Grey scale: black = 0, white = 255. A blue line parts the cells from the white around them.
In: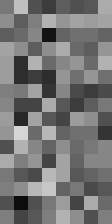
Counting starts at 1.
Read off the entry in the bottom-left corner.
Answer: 126
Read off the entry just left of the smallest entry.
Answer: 80
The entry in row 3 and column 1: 93
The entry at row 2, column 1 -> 142
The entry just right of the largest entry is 106
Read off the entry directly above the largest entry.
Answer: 39
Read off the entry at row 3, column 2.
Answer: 106
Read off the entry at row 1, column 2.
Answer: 191
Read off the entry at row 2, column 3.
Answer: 126
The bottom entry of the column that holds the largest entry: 68
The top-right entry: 171
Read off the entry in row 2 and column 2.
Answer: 93
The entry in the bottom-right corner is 126
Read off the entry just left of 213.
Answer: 149
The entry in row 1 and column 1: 120
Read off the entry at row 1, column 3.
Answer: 80
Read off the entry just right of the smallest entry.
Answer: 80
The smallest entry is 12
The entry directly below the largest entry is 178

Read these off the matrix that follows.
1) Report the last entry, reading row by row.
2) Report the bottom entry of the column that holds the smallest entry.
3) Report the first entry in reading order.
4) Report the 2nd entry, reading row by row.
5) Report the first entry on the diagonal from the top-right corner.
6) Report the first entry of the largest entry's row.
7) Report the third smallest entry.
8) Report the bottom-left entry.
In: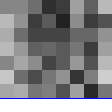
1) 118
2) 82
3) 134
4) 134
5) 185
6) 198
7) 47
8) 166

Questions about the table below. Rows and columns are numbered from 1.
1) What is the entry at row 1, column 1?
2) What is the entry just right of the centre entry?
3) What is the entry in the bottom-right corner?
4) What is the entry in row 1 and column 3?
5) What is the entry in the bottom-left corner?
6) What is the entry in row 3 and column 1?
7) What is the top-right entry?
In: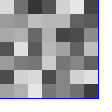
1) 217
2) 162
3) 62
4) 54
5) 162
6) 168
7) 69

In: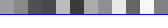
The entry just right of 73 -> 187
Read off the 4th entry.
73

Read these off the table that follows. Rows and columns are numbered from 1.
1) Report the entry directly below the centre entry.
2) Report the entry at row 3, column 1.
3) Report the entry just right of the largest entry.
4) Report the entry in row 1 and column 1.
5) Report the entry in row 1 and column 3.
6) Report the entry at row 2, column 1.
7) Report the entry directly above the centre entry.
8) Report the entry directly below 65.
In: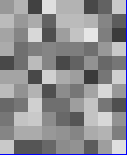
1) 140
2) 164
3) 126
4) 152
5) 65
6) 187
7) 72
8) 171

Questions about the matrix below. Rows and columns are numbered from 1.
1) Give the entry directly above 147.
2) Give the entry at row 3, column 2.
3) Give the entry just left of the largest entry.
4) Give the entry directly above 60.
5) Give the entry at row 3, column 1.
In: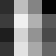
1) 177
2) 212
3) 60
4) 45
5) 30
